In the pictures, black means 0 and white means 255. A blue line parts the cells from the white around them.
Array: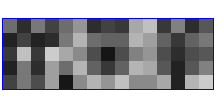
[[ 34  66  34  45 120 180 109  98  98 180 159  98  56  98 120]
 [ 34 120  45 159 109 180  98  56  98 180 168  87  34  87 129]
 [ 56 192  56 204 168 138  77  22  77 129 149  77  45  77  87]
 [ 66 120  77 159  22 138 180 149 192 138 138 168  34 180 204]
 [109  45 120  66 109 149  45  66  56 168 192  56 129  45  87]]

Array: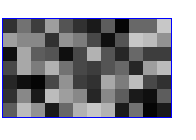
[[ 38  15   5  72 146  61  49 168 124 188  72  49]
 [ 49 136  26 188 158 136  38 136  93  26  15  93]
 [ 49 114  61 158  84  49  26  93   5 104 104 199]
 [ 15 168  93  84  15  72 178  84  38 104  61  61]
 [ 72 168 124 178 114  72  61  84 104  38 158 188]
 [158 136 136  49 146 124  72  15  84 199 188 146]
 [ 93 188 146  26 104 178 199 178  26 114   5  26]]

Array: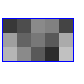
[[181 138  89  44 193]
 [159  99 120  89 171]
 [ 56  77 138 129  68]]

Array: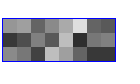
[[138 119  66 190 159 100  56  56]
 [150 159 100 138 170 222 100  89]
 [ 56  78 128  89 190  46 119 128]]

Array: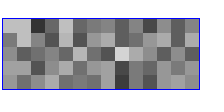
[[191 191  51 103 191 103 122 132  94 132  72 141  94 132]
 [161 161  83 141 171 112 151 161  72 122 103 151 122 151]
 [141  94 112 132 103 182 112  83 212 171 141  94 141  94]
 [122 191 132  83 182  83 151 171  94 112 151 171  94 171]
 [151 112 141 171 112 122 112 161  60 122  83 151 161 141]]

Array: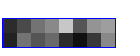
[[ 34 115  85 106  44  16  56 137]
 [ 44  74 115 137 199  85 148 158]]

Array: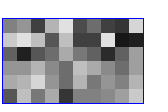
[[129 149  64 180 225  76 109  64  53 214]
 [ 97  32  86 109 170 120  97  43  97 159]
 [ 86 191 120 170  53 129 129 138 159 202]
 [149 149 180 138 109 191 170 138 109 159]
 [202 225 191  86 191  64  64 225  23  32]
 [170 180 214 149 109 180 120 149 129 180]]

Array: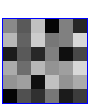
[[147 159  15 192 147 171]
 [ 27  89  39 128  15  71]
 [  5  80  48 119  27  60]
 [171 109 183 147 159 216]
 [137  89 192   5 128  39]
 [183  98 204 119 128 216]]
